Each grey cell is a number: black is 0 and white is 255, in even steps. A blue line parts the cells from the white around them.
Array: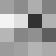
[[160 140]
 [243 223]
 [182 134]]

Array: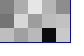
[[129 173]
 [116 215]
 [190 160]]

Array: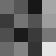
[[110  86]
 [ 58 116]
 [ 78  26]]

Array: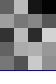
[[ 97 187]
 [158 120]
 [ 50 187]]

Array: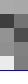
[[170 168]
 [ 62 115]
 [147  77]]

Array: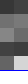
[[ 55  65]
 [113 121]
 [134 107]]
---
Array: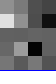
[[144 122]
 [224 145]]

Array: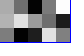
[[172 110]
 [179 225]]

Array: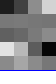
[[ 29  65]
 [120 122]]

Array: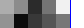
[[173 140]
 [147  12]]

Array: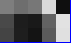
[[126 110]
 [ 73  29]]

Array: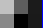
[[193  94]
 [137   2]]

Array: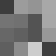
[[ 61 156]
 [116 113]]

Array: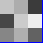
[[196 173]
 [ 70 203]]
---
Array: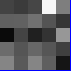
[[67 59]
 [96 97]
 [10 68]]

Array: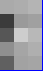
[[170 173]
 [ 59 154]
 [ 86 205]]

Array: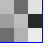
[[188 108]
 [158 189]
 [110 177]]

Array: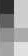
[[ 46 204]
 [ 97 205]
 [143 171]]

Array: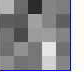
[[181 106]
 [ 93  90]
 [116  73]]

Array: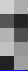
[[208 173]
 [ 85  37]
 [179  79]]

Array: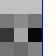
[[193 193]
 [121 140]
 [ 53 166]]

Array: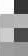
[[253  53]
 [177 183]
 [205  73]]
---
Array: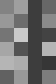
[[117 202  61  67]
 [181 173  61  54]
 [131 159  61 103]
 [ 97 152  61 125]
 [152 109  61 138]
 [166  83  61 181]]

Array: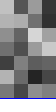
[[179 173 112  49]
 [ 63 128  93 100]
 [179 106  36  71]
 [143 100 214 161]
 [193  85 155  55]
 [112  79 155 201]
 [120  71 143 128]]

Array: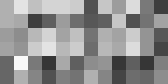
[[102 248 121  54 169  95 141 148  54  95  54 127]
 [176 227 192 212 212 204  81 198 156 220 121  62]
 [102 176 133  81 127 115 176 133  69 109 102 141]
 [176 169  62  95 156 109  87  95 198  81 115 163]
 [163 148 204 227 184 204 109 184 169 220 148  69]
 [156 141 184 212 163 192 115 176 163 204 148  87]]

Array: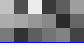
[[172 166 150 137  43 102]
 [194  80 236  58  94 158]
 [122  50  94 116 130  66]]

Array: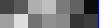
[[160 221 114 145 137  53  61]
 [ 67  90 175 191 122  98  11]]

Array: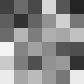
[[107 181 125 174 167 193]
 [235 167 187 153 119 235]
 [243 132 161 138  86  79]
 [201 125  79 146 153  49]
 [ 64 107  72 215  86  36]
 [ 94  49 100 146 208 119]]
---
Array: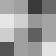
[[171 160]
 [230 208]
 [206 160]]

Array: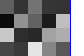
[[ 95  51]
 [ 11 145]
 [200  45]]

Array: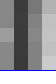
[[136  59]
 [135  60]
 [157  59]]

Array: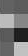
[[ 98  92]
 [187 134]
 [ 90  30]]

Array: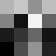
[[181 198]
 [131  18]
 [ 26  52]]

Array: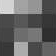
[[211 162]
 [ 74  87]
 [ 68 109]]

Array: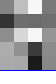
[[131 191]
 [ 52 110]
 [141 215]]

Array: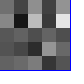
[[112  68]
 [135  22]
 [ 87  98]]
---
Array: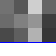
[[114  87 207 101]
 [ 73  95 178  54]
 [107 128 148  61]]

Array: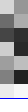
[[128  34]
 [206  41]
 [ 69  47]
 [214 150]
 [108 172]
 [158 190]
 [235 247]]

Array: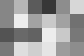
[[ 83 105  98 237 201 120]
 [134 182  91  55 141 215]
 [120 222 207 229 156 141]
 [134 237 162 201 162 113]]

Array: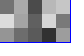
[[149 109  90  49 157]
 [220 164  96 214 121]
 [115 170  75 184 198]]

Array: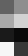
[[ 26  10]
 [246  56]
 [ 98 142]
 [169 210]]

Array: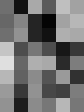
[[111  17 169  90 191 162]
 [146  29 139 119 183 119]
 [154  56 146  71  64 125]
 [197  77 119  77  23  56]
 [183  97 139  84 154  49]
 [223 103 175 169  42 125]
 [103 133  36   4 162 183]
 [111 146  36  17 175 169]]

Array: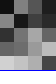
[[134  23  63  42]
 [101 109 154 188]
 [ 49 116 167 101]
 [ 16 128  85  30]
 [209 195 175  70]]

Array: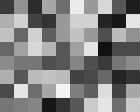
[[175  87 187 194 187  66  73 103  36  51]
 [194 103 209  95 153 194 153  79 187 145]
 [139 118 118  79  87 133  79  58 118 139]
 [118 126 133  23  51  87 202 228 110 202]
 [ 58 145  43 167 110 236 153 215  87  30]
 [103 161 215 181  87 161 228  17  73  73]
 [175 209  66  51 153 209 209  36  23 228]
 [ 73 228 110 167 243 126  95 221  66 167]]
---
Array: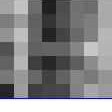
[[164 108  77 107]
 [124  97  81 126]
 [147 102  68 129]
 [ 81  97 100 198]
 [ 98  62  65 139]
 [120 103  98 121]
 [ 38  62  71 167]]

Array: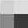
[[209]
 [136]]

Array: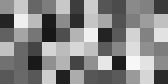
[[146 102 200 205  75 129]
 [ 36 187 139 197  82 157]
 [ 97 118  78 241  90 130]
 [194  68 188 192 135 143]
 [113  25 180 144  28 227]
 [ 88  88  32  86  90 214]]

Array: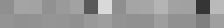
[[143 163 154  89 143 166 162  53]
 [148 146 148 153 147 145 145 128]]

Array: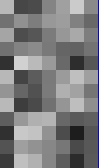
[[184  75 160 138]
 [113 125 157 104]
 [165  86 151 126]
 [113 139 101 115]
 [ 49 186 105  86]
 [184  92 155 159]
 [148  81 176 117]
 [185  74 149 143]
 [ 94 176 104  96]
 [ 48 195  76  85]
 [ 83 146 119  88]
 [ 58 177  92  90]]

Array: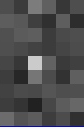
[[ 78 124  55]
 [ 93  63  94]
 [ 80  94  74]
 [ 79  66  69]
 [ 70 203  58]
 [ 61 118  50]
 [ 66  73  78]
 [ 61  33  92]
 [108  92  76]]

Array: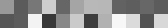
[[153 119 102 184  98 103]
 [ 86 243 136  61 247  82]]

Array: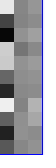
[[232 150]
 [ 68 140]
 [  7 160]
 [205 137]
 [202 155]
 [102 146]
 [ 39 140]
 [239 179]
 [ 96 167]
 [ 33 140]
 [ 88 146]]
